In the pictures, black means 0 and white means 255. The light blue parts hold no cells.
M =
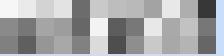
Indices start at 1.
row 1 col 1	246
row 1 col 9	163
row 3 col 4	168
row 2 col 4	157
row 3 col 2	95
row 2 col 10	169
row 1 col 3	211
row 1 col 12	55
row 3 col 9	201

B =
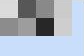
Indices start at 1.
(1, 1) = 219
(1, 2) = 87
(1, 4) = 203
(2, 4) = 206

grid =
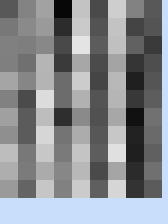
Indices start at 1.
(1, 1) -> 88
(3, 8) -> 97
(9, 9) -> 96
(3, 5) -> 228
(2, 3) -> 154
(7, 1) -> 160
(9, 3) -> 199
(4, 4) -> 58
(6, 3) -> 220
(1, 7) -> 206
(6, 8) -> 56
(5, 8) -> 31
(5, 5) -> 204
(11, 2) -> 100
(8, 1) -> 143
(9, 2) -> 120
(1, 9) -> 88
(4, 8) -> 53
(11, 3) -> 198
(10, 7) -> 165
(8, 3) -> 214
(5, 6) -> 69
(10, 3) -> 171
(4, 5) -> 167
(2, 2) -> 138
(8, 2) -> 91
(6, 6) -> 84
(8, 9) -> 106
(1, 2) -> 131
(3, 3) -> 136

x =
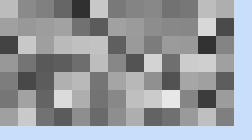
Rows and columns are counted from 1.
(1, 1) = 188
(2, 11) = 135
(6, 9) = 203
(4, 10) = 111
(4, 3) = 89
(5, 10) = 82
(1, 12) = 189
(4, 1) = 152
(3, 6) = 194
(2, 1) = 160
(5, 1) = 125
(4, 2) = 116
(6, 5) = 174
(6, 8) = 191
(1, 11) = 119
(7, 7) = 142
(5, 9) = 144
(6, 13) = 156
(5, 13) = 93
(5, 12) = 160
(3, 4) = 186
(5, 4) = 176
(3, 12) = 50
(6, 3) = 100
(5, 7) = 165
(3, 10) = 155

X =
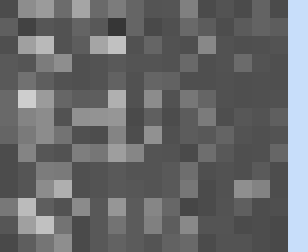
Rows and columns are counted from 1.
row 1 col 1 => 76
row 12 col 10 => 103
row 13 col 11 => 137
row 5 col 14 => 79
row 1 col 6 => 106
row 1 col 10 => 85
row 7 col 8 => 74
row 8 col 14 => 83
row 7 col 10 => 76
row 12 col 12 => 75
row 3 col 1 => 79
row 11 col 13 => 82
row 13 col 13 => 84
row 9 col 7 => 158
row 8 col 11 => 92
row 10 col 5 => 80
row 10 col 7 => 89
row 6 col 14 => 79
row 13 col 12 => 84
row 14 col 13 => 83
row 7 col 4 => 82
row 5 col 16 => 79
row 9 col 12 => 110
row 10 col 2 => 85
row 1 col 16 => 75
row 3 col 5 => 93
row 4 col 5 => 80
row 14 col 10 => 98
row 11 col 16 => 77
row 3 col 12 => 136
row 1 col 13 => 83
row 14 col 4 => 142
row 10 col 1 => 76
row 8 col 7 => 132
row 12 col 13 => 83

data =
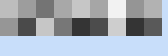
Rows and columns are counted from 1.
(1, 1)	189
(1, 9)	178
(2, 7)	206
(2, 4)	119
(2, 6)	76
